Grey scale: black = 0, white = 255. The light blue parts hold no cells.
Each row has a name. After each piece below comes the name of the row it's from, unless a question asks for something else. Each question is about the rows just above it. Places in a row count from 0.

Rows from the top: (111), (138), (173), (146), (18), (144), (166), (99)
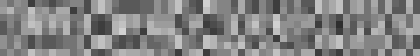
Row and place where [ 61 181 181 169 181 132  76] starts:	(18), 20
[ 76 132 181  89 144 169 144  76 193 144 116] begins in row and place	(18), 31
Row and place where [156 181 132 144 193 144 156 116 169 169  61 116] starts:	(99), 35
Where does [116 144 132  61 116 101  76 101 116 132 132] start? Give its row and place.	(111), 1
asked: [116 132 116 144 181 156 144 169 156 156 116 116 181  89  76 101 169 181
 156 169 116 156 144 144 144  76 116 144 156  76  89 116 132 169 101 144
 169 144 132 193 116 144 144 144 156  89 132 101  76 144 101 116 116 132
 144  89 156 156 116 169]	(173)

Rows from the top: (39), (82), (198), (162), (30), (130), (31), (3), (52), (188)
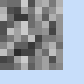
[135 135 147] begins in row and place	(30), 4
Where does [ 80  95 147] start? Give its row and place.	(162), 0
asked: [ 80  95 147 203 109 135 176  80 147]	(162)
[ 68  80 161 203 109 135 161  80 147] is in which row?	(52)
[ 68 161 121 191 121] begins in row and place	(82), 2

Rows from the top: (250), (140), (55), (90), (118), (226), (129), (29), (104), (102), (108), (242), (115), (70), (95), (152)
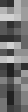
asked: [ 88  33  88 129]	(70)
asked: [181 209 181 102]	(129)
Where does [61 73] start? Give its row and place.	(152), 1
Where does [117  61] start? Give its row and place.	(152), 0
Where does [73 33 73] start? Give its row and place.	(108), 0
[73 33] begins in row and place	(108), 0

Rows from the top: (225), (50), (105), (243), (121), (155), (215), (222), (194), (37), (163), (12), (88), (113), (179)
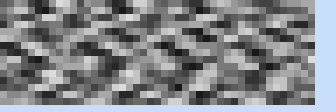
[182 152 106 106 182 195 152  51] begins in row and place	(50), 9
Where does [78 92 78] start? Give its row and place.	(88), 0
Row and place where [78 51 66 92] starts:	(243), 9
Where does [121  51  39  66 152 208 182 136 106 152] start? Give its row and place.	(215), 10
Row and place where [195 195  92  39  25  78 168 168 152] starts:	(194), 1

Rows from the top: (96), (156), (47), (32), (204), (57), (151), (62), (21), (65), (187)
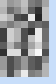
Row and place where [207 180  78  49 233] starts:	(204), 1
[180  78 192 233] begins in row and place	(57), 2
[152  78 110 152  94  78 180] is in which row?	(65)
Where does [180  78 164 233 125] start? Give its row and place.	(187), 0

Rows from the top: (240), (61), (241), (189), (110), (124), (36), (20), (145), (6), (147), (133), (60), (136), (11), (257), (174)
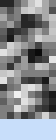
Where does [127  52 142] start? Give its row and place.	(6), 0
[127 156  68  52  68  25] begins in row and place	(133), 1
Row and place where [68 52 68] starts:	(133), 3
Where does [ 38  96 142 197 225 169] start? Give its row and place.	(240), 1
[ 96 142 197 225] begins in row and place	(240), 2

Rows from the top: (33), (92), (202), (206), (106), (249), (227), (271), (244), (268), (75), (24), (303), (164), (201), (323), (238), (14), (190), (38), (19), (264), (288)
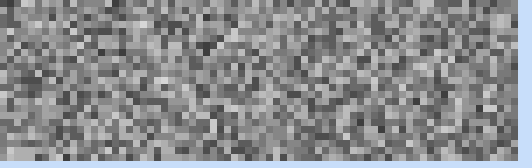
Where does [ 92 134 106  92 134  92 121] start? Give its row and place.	(227), 44
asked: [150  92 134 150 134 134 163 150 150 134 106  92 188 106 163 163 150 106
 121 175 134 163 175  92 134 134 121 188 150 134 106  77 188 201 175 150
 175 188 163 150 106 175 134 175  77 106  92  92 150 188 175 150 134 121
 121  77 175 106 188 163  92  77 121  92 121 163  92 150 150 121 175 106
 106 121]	(249)
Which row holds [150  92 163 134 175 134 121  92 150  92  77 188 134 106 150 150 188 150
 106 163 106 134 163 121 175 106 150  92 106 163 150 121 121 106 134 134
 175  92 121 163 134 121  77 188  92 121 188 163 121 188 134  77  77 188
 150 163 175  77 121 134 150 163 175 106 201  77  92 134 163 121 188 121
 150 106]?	(244)
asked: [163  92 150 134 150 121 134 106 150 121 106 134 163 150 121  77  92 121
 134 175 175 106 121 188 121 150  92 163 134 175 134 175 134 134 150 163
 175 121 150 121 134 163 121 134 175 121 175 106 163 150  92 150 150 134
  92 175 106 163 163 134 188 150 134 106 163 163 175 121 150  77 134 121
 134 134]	(92)

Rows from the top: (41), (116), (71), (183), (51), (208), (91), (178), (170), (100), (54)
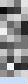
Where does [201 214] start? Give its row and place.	(71), 1
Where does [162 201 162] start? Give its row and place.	(208), 0
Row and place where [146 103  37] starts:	(51), 1
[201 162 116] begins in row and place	(208), 1
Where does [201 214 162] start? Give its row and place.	(71), 1
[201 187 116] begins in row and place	(41), 0

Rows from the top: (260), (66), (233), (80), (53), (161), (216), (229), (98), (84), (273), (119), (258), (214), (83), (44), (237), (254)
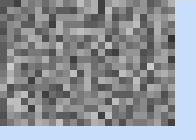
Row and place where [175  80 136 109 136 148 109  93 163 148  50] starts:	(161), 14
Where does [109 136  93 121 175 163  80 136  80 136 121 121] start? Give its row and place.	(254), 9
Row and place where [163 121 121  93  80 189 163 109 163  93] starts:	(273), 12
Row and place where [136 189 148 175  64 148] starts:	(260), 10
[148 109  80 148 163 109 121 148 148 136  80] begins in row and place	(83), 5
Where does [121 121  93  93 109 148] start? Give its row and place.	(80), 10

